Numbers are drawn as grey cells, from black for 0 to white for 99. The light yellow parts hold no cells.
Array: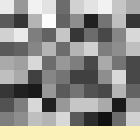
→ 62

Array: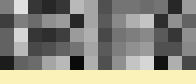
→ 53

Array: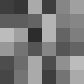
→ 73

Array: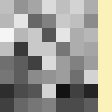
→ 14

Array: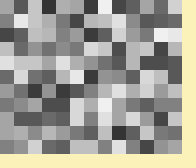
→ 44
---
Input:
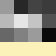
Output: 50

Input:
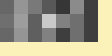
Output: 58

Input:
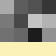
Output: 40

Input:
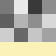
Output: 40

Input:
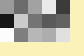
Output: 49

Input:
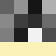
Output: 11

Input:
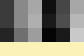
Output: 43

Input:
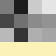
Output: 20

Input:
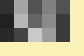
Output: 26
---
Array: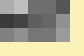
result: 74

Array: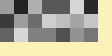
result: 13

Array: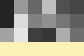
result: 59

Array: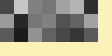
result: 77

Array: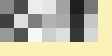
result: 29

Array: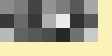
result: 48

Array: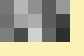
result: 71
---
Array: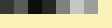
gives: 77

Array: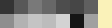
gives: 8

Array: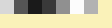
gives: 98

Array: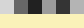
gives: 20

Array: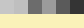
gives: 35

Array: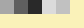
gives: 85

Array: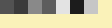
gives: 11

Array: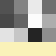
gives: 14

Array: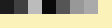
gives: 59
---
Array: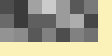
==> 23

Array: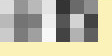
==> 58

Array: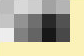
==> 84

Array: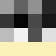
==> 38

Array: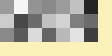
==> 95

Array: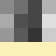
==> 43

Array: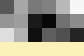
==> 65
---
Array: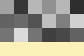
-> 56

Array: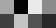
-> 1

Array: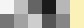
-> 39

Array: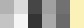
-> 27

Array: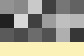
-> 25

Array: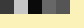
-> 4

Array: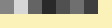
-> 31
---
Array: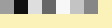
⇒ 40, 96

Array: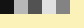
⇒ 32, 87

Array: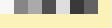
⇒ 31, 96

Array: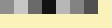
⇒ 7, 77

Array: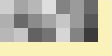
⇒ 64, 86

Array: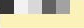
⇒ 84, 94

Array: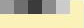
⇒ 23, 79

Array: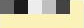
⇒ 92, 92

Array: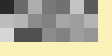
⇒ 50, 83

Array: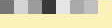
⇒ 22, 89
